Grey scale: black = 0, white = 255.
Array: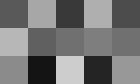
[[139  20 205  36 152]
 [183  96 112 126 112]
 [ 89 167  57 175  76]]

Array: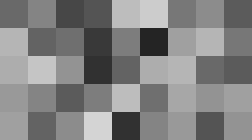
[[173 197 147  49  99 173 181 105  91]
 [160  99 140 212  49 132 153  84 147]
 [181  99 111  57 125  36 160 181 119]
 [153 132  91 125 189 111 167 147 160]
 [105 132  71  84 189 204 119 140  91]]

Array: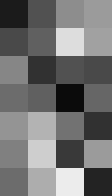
[[108 173 236  35]
 [ 73  96 221 161]
 [ 27  81 141 155]
 [148 179 114  49]
 [134  49  81  73]
 [128 206  57 155]
 [108  96  11 102]]

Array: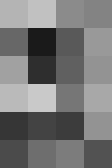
[[180 193 139 131]
 [ 75 110 124  82]
 [186 201 118 168]
 [161  46  96 147]
 [103  26  89 153]
 [ 54  67  60 147]]

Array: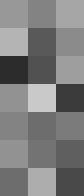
[[152 131 166]
 [ 44  81 158]
 [180  89 139]
 [131 109 123]
 [146 115  95]
 [109 173  73]
 [146 201  59]]

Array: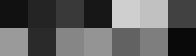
[[154  42 134 148  98 126   9]
 [ 17  36  57  23 207 193  65]]
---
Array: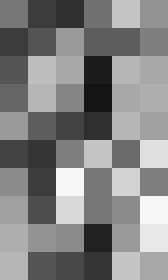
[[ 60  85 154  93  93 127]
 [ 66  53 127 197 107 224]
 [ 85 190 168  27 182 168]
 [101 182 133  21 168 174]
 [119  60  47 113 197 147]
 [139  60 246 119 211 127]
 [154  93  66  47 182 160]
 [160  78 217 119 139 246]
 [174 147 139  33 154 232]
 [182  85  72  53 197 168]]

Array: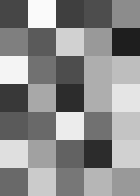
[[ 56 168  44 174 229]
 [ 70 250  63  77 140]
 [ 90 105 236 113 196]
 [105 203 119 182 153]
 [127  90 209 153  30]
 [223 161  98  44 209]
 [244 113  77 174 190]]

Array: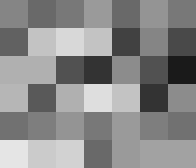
[[ 97 195 216 195  65 133  73]
 [113 126 148 120 154 126 113]
 [133 105 120 154 105 148 120]
 [176 176  81  51 140  81  26]
 [182  89 176 222 195  51 140]
 [229 203 210 105 154 162 162]]

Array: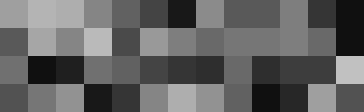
[[ 82 118 146  24  53 133 174 146  97  16  39 159  82]
 [ 89 166 133 186  74 153 126 105 118 118 126 105  16]
 [112  16  31 112  97  68  53  46 105  46  61  61 193]
 [159 180 174 133  97  68  24 139  89  89 126  53  16]]

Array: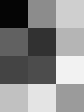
[[  5 140 207]
 [ 68  76 242]
 [ 97  49 181]
 [193 228 155]]

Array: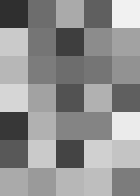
[[ 47 109 170  95 241]
 [ 55 177 132 132 235]
 [ 88 202  68 208 196]
 [170 154 183 190 124]
 [183 124 109 117 146]
 [202 117  62 140 162]
 [214 162  82 177  95]]
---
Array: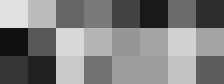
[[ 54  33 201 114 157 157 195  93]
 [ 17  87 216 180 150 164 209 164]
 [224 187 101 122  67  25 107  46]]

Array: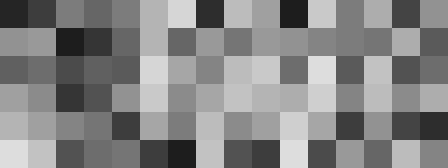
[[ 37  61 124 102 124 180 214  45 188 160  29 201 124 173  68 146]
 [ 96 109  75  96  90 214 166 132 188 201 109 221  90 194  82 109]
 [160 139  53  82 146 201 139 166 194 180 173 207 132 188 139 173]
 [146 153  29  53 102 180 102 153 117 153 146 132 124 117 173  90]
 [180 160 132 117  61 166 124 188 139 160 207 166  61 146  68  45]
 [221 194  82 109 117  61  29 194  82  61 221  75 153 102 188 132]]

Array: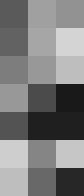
[[ 83  31  31]
 [152  75  25]
 [190 104  39]
 [206 133 198]
 [125 152 190]
 [ 90 160 146]
 [ 98 166 212]]

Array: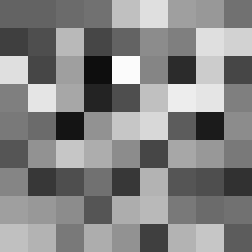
[[133  55  78 113  55 179  85  78  49]
 [223  70 159  14 251 133  43 204  70]
 [ 63  78 185  70  99 140 127 223 210]
 [ 99  99 107 113 192 223 159 152 113]
 [121 107  20 146 198 216  92  27 140]
 [ 85 146 198 173 140  70 167 152 121]
 [159 152 140  85 173 185 121 107 113]
 [192 179 121 173 146  63 179 198  92]
 [127 229 167  35  78 192 237 229 127]]

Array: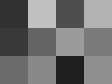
[[ 57 100 155 123]
 [107 136  30 143]
 [ 49 192  78 178]]

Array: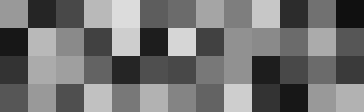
[[153  37  72 185 220  93 107 165 126 199  44 113  16]
 [ 86 153  79 193 120 178 132  99 206  51  23 153 178]
 [ 51 171 159  99  37  79  72 120 145  29  72 107  58]
 [ 23 185 138  65 206  29 214  65 145 138 107 171  86]]
